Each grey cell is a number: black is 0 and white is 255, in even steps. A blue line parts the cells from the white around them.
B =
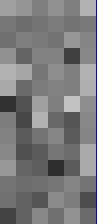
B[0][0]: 159
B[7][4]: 85
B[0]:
[159, 149, 127, 144, 126, 177]
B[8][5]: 132
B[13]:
[66, 98, 135, 111, 146, 107]
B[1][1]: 108
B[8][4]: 91
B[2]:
[112, 126, 122, 115, 151, 132]
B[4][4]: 126
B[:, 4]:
[126, 114, 151, 63, 126, 126, 194, 85, 91, 108, 91, 132, 125, 146]
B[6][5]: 141
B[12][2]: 84
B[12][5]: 77
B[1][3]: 123
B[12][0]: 113
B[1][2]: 116
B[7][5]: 136

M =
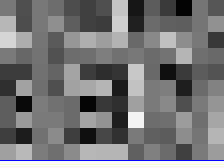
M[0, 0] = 119
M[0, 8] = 22
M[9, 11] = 64
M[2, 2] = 116
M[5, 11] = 30
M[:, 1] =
[79, 75, 173, 102, 58, 161, 10, 154, 28, 187]
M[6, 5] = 4
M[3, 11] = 183
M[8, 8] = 122
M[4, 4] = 163
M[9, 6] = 180
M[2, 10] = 191
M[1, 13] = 145
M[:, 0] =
[119, 185, 213, 122, 58, 48, 94, 94, 62, 159]
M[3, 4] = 110
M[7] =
[94, 154, 122, 120, 106, 164, 146, 31, 243, 110, 112, 156, 111, 168]
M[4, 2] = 113
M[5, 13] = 130
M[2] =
[213, 173, 116, 89, 153, 175, 158, 179, 104, 137, 191, 142, 118, 55]
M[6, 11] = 80
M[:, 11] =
[2, 94, 142, 183, 57, 30, 80, 156, 141, 64]
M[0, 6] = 79
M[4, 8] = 201
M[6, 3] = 113
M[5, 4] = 162
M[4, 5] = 59
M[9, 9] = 128
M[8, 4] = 63
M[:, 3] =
[109, 143, 89, 82, 99, 79, 113, 120, 140, 112]
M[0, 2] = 118
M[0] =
[119, 79, 118, 109, 76, 65, 79, 196, 22, 90, 57, 2, 116, 84]
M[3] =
[122, 102, 115, 82, 110, 111, 127, 113, 118, 107, 115, 183, 112, 103]
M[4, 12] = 93

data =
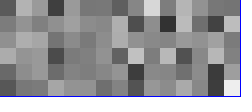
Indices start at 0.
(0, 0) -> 90
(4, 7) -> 148
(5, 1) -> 120
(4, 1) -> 141
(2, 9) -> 137
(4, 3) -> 108
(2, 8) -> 145
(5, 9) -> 151
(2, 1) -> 174
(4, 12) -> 140
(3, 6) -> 146
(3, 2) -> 153
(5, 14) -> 238
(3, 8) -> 193
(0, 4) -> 154
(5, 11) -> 170
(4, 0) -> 105
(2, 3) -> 116
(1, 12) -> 111
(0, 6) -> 120
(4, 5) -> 126
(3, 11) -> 81
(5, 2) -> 123
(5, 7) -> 131

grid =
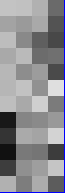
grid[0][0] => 195
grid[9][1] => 121
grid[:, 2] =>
[177, 169, 95, 108, 156, 145, 207, 138, 164, 117, 158, 172]
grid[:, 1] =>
[193, 154, 137, 186, 141, 194, 169, 133, 170, 121, 144, 125]
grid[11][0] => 177
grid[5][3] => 223
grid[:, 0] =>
[195, 163, 189, 169, 183, 182, 190, 24, 52, 17, 61, 177]
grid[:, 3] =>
[106, 83, 72, 112, 74, 223, 123, 153, 211, 60, 197, 92]

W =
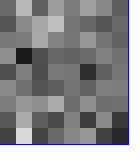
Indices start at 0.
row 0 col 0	106
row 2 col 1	124
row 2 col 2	169
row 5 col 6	127
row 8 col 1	218
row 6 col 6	110
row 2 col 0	120
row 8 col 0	66
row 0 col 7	94
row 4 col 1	126
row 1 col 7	104
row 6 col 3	171
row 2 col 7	98
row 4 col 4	118
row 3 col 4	98
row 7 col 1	170
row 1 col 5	103
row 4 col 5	46
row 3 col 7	113
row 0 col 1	185
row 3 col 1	26

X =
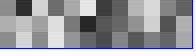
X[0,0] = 141
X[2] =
[141, 212, 139, 227, 148, 100, 76, 133, 88, 126, 100, 168]
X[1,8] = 146
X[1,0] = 175
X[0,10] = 132
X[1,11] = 176
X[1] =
[175, 194, 160, 222, 121, 38, 87, 103, 146, 208, 83, 176]
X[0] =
[141, 46, 210, 109, 169, 231, 61, 94, 182, 218, 132, 98]

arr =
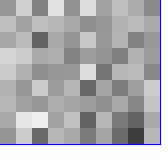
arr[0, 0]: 151
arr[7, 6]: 183
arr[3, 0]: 213
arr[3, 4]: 132
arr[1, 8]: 186
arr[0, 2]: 129
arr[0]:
[151, 207, 129, 225, 146, 220, 162, 192, 172, 138]
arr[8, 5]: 123
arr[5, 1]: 150
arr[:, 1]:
[207, 162, 187, 204, 177, 150, 160, 231, 205]
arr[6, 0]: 184
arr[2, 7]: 180
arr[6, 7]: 168
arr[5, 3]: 156
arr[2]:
[167, 187, 98, 169, 149, 200, 153, 180, 129, 153]
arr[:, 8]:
[172, 186, 129, 178, 187, 159, 135, 98, 62]
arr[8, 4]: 168
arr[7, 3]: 162
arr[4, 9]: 136
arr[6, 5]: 157
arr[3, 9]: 155
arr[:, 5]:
[220, 142, 200, 158, 220, 103, 157, 99, 123]
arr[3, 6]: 148
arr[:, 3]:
[225, 183, 169, 175, 151, 156, 173, 162, 183]
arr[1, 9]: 170
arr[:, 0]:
[151, 192, 167, 213, 203, 179, 184, 169, 149]

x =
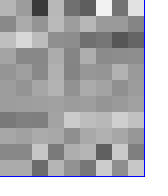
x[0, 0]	180
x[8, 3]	168
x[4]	[149, 159, 137, 177, 132, 151, 149, 178, 154]
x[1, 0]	137
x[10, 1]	170
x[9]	[136, 136, 198, 122, 174, 180, 96, 200, 127]
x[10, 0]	171
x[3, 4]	133
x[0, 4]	112
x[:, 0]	[180, 137, 191, 164, 149, 157, 157, 121, 167, 136, 171]
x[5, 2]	166
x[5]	[157, 148, 166, 179, 146, 171, 163, 144, 155]
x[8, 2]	170
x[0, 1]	155
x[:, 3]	[184, 186, 143, 172, 177, 179, 160, 163, 168, 122, 181]
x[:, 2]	[58, 148, 188, 135, 137, 166, 159, 127, 170, 198, 108]
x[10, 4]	146
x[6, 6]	149
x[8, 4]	143
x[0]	[180, 155, 58, 184, 112, 94, 242, 115, 225]
